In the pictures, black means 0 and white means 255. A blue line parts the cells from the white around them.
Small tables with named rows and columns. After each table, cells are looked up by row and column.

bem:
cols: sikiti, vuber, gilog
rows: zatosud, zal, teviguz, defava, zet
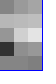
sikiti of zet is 133
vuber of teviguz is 208
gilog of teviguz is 228
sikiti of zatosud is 133
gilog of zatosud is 165
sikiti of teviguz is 150
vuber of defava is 143
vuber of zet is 133
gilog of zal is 190
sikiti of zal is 183

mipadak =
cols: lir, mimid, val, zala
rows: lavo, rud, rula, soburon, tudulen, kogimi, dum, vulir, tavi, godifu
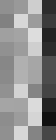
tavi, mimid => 156
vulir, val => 219
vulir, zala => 35
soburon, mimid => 156
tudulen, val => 166
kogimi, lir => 138

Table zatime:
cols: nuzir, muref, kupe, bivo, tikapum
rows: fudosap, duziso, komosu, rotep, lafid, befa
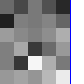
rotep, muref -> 168
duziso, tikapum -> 101
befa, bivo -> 184
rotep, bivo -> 107
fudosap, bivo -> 81
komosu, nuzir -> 156
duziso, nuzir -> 32
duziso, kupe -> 121
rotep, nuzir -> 127
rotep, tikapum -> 153
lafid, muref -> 54
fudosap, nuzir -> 106
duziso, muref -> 127
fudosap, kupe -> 121
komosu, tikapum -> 174
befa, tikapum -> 235
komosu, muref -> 137
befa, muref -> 163
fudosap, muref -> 72
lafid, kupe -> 246
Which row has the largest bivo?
befa

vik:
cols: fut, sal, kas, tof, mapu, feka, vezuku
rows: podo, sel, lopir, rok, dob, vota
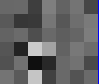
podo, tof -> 127
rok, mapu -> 98
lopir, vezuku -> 125
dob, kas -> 15
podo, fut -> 104
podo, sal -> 105
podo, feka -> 116
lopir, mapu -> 94
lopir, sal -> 107
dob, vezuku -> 73
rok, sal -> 35
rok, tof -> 163
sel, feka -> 110
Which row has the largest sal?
dob

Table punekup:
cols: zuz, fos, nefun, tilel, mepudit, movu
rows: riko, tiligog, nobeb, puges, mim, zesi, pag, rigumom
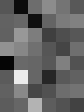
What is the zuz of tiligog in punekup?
98
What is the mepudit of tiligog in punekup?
123
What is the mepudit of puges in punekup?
69
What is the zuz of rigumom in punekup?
92
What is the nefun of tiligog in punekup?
15
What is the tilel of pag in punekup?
81
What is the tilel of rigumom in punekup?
93

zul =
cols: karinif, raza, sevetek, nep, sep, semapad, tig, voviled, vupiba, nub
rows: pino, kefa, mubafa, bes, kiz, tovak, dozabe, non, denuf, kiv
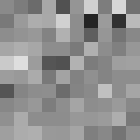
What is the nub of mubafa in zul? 136
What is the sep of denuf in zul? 141
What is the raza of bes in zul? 174
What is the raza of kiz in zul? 222
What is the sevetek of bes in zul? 167
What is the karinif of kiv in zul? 159
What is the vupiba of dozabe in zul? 141
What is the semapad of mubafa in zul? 141
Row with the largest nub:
kefa

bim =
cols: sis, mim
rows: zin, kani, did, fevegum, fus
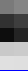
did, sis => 13
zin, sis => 122
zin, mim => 133
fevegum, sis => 201
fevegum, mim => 203
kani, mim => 62
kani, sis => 49
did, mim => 36
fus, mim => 223
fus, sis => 224
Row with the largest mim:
fus

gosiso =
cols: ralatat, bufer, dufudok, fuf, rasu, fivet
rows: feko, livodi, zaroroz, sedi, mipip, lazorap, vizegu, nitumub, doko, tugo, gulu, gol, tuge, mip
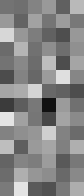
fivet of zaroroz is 152
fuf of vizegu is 104
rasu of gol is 89
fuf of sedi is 142
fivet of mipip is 165
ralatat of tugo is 130
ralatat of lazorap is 76
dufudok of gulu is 154
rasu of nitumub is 155
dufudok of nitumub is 120
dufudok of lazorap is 103
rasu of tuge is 105
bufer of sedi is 181
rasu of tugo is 130
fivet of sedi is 144
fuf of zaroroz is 97
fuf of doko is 71
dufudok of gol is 125
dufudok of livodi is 162
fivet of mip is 173
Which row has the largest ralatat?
doko

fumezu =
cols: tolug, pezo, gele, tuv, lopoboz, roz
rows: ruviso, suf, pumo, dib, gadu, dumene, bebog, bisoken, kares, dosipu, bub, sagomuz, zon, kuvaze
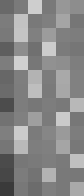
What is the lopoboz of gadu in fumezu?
142
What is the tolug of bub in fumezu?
118
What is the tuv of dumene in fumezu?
124
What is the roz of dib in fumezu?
118
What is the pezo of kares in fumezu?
128
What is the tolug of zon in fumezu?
71
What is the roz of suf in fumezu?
118
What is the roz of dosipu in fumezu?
125
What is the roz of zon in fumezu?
120
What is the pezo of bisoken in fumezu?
125
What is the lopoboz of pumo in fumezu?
127

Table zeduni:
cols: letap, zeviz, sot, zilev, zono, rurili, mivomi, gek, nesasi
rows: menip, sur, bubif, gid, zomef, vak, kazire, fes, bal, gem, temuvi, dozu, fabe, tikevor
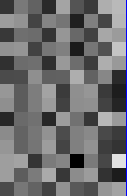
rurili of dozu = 0
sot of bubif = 108
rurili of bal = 113
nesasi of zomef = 153
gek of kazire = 58
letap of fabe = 158
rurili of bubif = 104
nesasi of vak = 42
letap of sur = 156
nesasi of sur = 182
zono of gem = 76
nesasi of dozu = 225
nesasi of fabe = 28
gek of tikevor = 149
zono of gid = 128
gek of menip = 174
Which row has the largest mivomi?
fabe

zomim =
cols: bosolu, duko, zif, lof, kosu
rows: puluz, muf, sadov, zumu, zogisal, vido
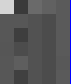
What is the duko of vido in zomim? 64
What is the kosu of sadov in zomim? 90
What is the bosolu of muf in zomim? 87
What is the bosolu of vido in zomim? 87
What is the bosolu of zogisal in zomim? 87
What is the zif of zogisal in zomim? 82
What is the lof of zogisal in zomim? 76
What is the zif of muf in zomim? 82
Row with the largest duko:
zogisal

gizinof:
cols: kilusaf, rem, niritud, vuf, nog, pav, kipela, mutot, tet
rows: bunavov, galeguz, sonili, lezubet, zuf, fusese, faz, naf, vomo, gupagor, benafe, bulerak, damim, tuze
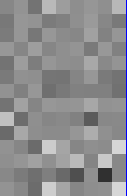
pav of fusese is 133
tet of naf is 148
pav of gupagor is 150
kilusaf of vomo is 192
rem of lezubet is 134
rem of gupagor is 168
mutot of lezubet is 152
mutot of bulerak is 201
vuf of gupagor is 139
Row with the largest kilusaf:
vomo

